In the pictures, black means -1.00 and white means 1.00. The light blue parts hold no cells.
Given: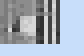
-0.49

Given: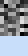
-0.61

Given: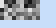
-0.11

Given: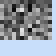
-0.36

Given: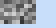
0.25

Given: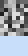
-0.18

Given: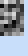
0.43

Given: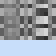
0.34

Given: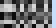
-0.60
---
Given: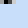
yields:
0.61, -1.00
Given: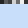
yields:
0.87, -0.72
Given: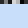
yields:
0.67, -0.95
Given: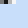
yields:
0.92, -0.82
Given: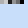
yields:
0.61, -0.99
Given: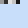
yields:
0.78, -0.82
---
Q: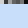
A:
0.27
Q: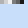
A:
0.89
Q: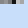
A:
-0.05
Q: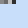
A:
0.53
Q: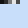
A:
-0.04
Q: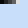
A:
-0.49
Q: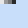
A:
-0.07
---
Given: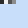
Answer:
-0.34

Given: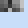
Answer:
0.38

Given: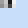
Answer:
-0.45

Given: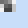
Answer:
-0.48

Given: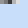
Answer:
-0.53

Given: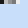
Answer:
0.15

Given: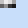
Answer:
-0.57

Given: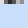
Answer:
-0.66

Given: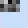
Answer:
-0.44
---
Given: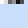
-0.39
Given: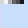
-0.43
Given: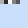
-0.32
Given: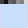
-0.52
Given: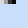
-0.58
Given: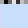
-0.61
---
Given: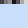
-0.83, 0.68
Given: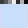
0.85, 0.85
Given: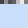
-0.25, 0.82
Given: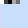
-0.95, 0.99
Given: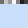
0.94, 0.94
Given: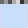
0.34, 0.67
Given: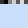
0.58, 0.70
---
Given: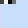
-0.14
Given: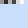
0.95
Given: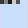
-0.35
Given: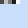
0.98
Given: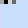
-0.17
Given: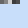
-0.40
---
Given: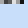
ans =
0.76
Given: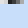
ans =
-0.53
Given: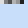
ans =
0.40
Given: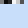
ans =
0.93
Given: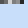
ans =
-0.01
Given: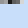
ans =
-0.27
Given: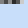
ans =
-0.66
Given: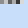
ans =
0.33
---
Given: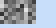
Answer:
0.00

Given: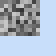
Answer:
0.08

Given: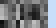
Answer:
-0.32

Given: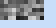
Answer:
0.17

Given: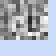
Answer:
0.49

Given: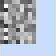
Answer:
0.27
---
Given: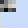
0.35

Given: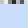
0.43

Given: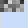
0.23

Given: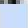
0.53

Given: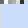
0.72

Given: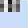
0.48
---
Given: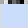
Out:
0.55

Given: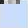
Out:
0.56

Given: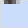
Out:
0.47

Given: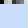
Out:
0.47

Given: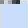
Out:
0.32

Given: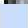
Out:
0.42

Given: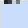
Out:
0.62

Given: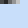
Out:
0.16

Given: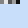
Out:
0.23

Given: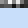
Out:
0.82
